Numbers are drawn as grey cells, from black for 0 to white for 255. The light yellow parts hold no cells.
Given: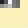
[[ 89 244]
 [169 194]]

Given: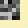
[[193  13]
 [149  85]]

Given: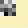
[[224 153]
 [155 198]]

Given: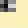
[[ 48 148]
 [ 15 209]]

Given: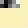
[[ 19  67]
 [  1 108]]

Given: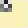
[[ 34 232]
 [233  74]]
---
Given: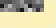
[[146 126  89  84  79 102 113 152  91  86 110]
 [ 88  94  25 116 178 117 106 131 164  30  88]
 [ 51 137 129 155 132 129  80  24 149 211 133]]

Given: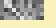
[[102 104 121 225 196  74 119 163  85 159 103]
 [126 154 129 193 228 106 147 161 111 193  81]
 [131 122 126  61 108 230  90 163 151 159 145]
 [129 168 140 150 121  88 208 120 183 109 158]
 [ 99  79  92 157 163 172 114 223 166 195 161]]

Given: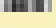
[[207 157 217 125 151  57 108  79 102 172 127  72  87]
 [221 160 212 111 142  40  81  60  91 177 125  75  81]
 [213 158 208 109 140  46  88  72  87 174 126  73  78]]

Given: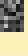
[[167  41 127  82 154  86]
 [ 24  75  45  97 127 158]
 [ 26  51 118  32  84 128]
 [125 111 110  67  29  15]
 [ 95  46 125 184 131 121]
 [ 29  79  47 100  50  58]
 [ 69  96 101 193  71  75]
 [ 29  77 100  54  50  78]]

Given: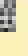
[[149 118 210 110]
 [161  88 186  90]
 [110 156 109 172]
 [ 96 118  73 151]
 [134 211 198 213]
 [ 54 176  63 159]
 [160 143 172 205]
 [111 114  83  35]]

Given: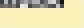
[[104  19  64 183  77 180  82 137 167 126 170 175  79 118 198 213]
 [192  77 101 116  98 124  76 231 220  71 111 114 154 127  86  77]]

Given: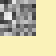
[[162 161  75  50  93 228 150 170 195]
 [111  49 212 101 180 147 163  88 104]
 [111 114 197 119 151 129 184 102 141]
 [168  79  74 222 234  61 170 137 132]
 [186  66  95 230 242  81 139 166 114]
 [169 149  61  75 104 220 146 183 195]
 [116 104 191 165 129 186  82 141  86]
 [117 171 114  99  69 154 142 127 175]
 [160  77 134 206 190 141  88 180  95]]

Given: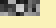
[[ 89  76  26  33 175 171  20  46  27 112]
 [ 68 161  66  47  53  64 195 201  66 108]
 [ 31 167  69  54  90  65 204 212  56 131]
 [145 123 163 174 120 107  24  65 162 151]]
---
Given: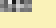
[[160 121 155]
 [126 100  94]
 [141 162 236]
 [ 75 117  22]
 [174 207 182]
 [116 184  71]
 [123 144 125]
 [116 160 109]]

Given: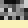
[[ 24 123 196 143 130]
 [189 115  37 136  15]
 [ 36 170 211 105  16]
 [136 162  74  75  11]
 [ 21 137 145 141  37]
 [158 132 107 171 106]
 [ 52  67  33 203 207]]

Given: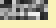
[[ 74 180 165  51 171]
 [158 132 164  53  30]
 [ 85 181 122  63  25]
 [109 183 190 181 204]
 [ 39 162  50 141  86]
 [ 86 216 164 160  35]
 [ 57 125  77 192  51]
 [106 235 125 135  65]
 [109 239  90 171 121]
 [197 242  51 110 198]
 [ 35  44  80  86 134]
 [ 56  56 197 149  50]]

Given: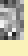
[[ 92 118  99 244 238 178 127 212 172  91]
 [ 43  86 162 183 211 160 147 217 100  47]
 [125 244 132 140 176 168 174 191 114 115]
 [ 77  31 240 179 169 212 195 176 104  77]
 [140 121 145 150 138 112 115 114 143 134]
 [200 206 144 104 110 166 172 128 124 195]]

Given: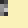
[[124 146 150  42]
 [ 49 196 125  76]]

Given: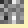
[[102 170 145  92 177  46]
 [111  42  95 169  93 115]
 [138 142 135 118 145  74]
 [205 246 181 104 150 235]
 [130 126 129 141 122 172]
 [118 161 142 110 155 106]]

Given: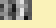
[[ 72 138  95  56 146]
 [168 145 158 166 150]
 [128  73  95 124  86]
 [ 60  65  24  29 102]
 [185 151 138 167 182]
 [181 231 227 178 222]
 [ 15  84 115 142 112]
 [ 93  83  90  88  90]]

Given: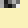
[[174 168]
 [ 46  29]
 [ 16 108]
 [ 84 174]
 [238 107]]

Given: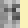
[[138 149 136 140 154 142 149]
 [184 153 138 146  94 142 189]
 [187 179 197 183 129 186 199]
 [166 141  90 115  64 104 164]
 [192 168  78 110 192 101 198]]
